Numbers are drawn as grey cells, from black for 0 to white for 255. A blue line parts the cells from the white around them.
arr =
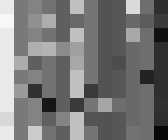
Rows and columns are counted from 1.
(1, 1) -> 233
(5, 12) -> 46
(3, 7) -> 117
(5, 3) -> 95
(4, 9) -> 87
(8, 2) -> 121
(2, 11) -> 92
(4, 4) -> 180
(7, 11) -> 110
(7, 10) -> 105
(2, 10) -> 105
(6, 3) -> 131
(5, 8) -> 83
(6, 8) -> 83
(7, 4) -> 114
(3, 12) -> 17
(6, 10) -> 105
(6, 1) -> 233
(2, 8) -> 83
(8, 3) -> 131
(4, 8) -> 83
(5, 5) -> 95
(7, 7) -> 58
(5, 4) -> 114
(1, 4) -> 114
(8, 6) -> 58
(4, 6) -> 159
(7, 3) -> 49
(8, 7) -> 117
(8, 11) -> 110
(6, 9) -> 87
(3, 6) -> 192
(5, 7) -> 117
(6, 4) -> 114
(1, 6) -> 192

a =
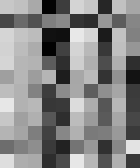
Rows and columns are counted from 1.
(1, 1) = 199
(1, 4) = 3
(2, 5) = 138
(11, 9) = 135
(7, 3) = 130
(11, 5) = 34
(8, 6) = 220
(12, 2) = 174
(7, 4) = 61
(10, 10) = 58
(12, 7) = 183
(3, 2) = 196
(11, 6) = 116
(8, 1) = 231
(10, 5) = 135
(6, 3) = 157
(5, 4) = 93
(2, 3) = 80
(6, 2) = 182
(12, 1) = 222
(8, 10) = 61
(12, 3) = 170
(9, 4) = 87
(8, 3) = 184
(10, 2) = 165
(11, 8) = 48
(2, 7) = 44
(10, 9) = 153
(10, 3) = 126
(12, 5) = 75
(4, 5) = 65
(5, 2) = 182
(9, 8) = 90
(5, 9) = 175
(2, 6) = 51

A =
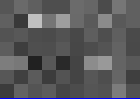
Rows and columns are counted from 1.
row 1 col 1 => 86
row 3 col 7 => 94
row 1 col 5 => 78
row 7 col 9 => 124
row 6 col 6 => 68
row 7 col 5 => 69
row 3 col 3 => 77
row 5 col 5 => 41
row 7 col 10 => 81
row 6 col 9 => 102
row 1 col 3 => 95
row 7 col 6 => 76
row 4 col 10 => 73
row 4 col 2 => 62
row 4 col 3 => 79
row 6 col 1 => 87
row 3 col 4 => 75
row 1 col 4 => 78
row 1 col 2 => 106
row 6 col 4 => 60
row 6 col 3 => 91

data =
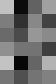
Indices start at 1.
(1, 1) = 193
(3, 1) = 106
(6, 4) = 129
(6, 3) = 116
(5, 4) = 179
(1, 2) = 11
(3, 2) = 75
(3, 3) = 151

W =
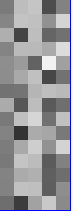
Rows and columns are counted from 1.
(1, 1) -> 123
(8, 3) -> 189
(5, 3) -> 98
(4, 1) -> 132
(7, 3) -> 181
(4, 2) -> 186
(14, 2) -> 193
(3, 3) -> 190
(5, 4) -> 242
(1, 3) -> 197
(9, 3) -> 214
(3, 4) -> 101
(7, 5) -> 185
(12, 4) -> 91
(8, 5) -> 111
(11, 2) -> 169
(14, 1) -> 130
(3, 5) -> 113
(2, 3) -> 192

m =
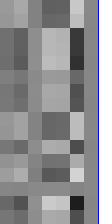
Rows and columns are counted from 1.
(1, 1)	153
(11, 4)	172
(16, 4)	170
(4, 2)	96
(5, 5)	183
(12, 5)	115
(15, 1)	104
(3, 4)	183
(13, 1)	157
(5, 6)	49
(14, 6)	132
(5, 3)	143
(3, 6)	57
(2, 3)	130
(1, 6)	200
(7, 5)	166
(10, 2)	162
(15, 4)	202
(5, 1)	110
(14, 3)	137
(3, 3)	142
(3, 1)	112
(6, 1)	127
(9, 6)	189
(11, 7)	134
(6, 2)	119
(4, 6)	57
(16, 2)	108
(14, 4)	138
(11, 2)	106
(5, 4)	188
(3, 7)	134
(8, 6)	84
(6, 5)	153

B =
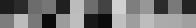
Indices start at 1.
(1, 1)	29
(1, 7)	109
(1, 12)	43
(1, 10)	126
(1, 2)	43
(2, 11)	189
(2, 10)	158
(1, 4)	118
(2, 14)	160

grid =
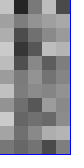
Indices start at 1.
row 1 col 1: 196
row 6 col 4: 115
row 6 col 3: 147
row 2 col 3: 147
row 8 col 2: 111
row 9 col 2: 102
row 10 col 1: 164
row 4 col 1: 202
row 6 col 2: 123
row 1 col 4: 189
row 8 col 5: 137
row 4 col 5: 180
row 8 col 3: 87
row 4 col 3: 87
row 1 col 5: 74
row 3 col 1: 174

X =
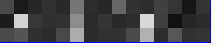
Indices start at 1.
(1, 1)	73
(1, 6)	118
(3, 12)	45
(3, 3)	48
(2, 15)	44
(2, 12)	62
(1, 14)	22
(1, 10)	50
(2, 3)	55
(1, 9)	103
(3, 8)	49
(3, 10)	74
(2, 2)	210
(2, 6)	140

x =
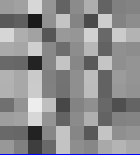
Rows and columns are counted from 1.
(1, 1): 156
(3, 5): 153
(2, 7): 74
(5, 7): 89
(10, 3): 34
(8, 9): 79
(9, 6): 139
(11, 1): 152
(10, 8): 196
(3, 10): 179
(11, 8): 169
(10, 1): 105
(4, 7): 183
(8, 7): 143
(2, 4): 145
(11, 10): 169
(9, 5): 99
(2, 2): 95
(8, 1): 112
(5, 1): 105
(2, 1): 89
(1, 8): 99
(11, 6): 142
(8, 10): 100
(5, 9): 143
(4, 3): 207
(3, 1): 214
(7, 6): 143
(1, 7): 174
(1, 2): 161
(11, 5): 195
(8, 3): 237
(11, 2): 128
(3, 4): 86

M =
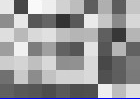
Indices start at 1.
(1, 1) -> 231
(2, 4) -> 101
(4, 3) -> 124
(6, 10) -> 122
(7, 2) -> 88
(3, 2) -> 185
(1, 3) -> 249
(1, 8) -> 175
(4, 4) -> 160
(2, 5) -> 51
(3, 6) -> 181
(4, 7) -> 227
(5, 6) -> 145
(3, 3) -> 217
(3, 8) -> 95
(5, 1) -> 205
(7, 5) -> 89
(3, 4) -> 224
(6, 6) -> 210
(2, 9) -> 138
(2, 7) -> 234
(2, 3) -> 87
